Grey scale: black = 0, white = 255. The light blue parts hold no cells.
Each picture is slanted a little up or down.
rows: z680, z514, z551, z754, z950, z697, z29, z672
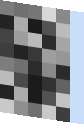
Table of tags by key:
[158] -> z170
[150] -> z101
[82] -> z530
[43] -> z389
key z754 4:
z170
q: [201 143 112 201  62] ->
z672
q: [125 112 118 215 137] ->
z680
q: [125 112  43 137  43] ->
z950
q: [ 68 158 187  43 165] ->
z551

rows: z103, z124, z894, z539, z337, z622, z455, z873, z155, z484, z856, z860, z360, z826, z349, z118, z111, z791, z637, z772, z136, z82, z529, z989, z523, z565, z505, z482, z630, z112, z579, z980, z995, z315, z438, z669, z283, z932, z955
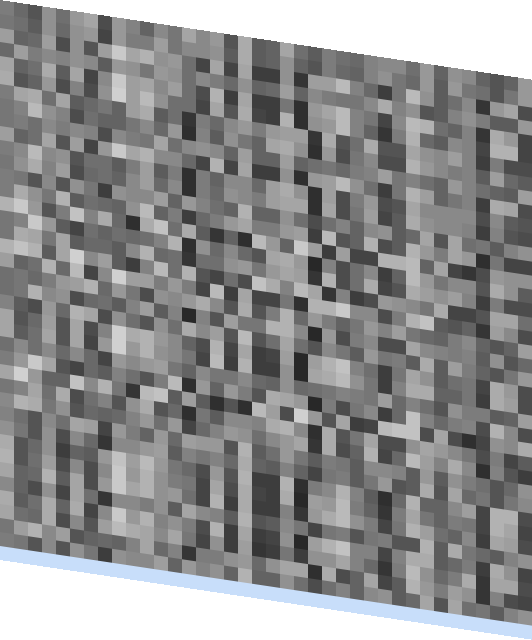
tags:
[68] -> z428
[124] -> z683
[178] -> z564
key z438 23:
z428
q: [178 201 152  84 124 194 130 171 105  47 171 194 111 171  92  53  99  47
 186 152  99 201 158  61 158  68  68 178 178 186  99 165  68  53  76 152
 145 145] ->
z349
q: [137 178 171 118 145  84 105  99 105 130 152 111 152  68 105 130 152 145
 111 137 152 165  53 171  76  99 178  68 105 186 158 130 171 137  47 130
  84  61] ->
z630
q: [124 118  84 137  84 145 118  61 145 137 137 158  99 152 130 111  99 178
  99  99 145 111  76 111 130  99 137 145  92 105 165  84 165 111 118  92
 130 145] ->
z360
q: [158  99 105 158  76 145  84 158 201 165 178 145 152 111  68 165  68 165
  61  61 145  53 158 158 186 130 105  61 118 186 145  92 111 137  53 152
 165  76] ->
z894
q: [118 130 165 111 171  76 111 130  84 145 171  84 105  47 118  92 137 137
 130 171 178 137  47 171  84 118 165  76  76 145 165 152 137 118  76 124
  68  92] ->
z482
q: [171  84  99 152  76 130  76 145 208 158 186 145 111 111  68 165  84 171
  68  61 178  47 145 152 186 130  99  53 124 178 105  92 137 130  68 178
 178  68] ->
z622

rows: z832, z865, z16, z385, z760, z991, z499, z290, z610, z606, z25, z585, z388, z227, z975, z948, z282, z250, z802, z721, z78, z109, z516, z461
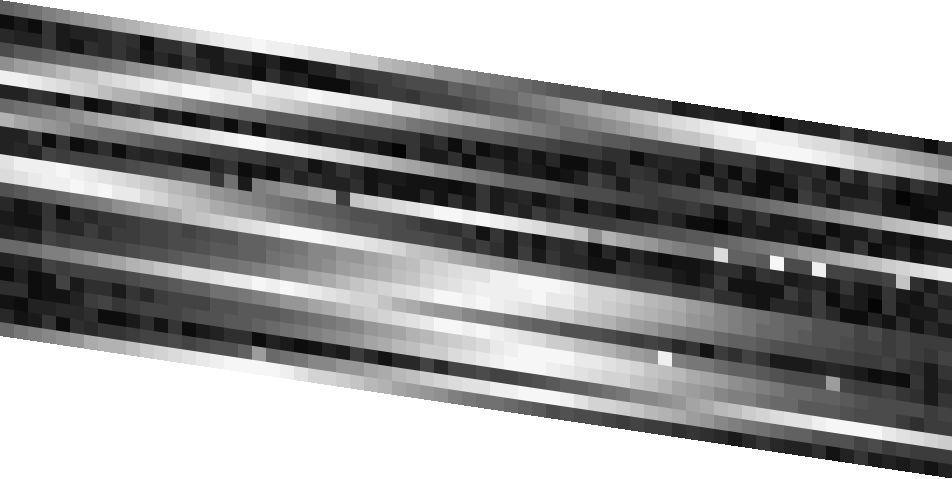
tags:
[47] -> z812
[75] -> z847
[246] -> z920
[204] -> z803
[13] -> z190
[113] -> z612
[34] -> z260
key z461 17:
z920
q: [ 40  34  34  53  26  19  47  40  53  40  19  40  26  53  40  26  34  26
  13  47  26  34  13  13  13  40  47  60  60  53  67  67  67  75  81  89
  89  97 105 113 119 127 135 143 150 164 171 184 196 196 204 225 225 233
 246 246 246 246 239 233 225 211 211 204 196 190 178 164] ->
z16
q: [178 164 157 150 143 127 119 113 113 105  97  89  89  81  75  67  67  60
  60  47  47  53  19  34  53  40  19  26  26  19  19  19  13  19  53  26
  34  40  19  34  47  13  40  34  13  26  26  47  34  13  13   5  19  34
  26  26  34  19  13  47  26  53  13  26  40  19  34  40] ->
z610
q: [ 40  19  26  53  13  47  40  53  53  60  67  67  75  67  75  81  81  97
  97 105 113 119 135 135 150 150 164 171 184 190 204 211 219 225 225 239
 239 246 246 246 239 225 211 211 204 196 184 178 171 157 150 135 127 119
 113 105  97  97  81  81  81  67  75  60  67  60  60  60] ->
z975
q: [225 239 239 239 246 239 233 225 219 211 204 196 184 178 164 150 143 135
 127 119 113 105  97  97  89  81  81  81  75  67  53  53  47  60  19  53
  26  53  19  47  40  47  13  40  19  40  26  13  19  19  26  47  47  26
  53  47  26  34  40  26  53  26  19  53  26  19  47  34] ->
z585
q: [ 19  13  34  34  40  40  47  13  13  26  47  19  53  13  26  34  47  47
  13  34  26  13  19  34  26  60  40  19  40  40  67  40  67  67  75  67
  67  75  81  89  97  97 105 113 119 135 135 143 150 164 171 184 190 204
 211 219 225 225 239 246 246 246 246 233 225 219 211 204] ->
z109
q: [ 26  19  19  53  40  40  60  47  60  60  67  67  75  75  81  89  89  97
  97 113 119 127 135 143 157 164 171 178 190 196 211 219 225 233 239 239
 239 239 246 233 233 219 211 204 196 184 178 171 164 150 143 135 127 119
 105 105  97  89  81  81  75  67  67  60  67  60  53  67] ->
z948

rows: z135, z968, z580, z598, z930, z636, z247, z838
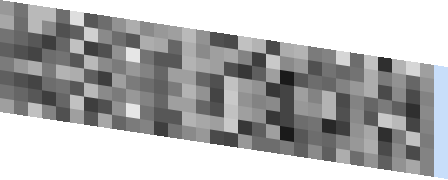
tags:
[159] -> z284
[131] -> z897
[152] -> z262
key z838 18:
z262
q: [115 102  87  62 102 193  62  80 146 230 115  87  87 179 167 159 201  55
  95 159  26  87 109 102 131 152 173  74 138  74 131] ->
z247
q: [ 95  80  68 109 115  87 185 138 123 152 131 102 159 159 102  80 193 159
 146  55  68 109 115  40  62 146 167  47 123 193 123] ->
z636

